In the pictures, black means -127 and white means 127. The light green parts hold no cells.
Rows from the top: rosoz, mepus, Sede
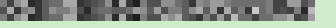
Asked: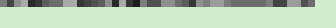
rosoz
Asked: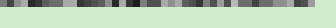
Sede
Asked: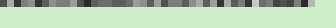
mepus

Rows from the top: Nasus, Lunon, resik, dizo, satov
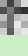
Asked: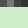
Lunon
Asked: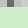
resik
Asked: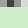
Nasus

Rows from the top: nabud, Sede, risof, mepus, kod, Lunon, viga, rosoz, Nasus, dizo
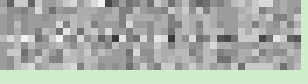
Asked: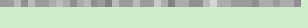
viga
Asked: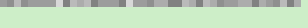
mepus

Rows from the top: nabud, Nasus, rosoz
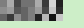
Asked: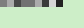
nabud
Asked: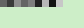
rosoz

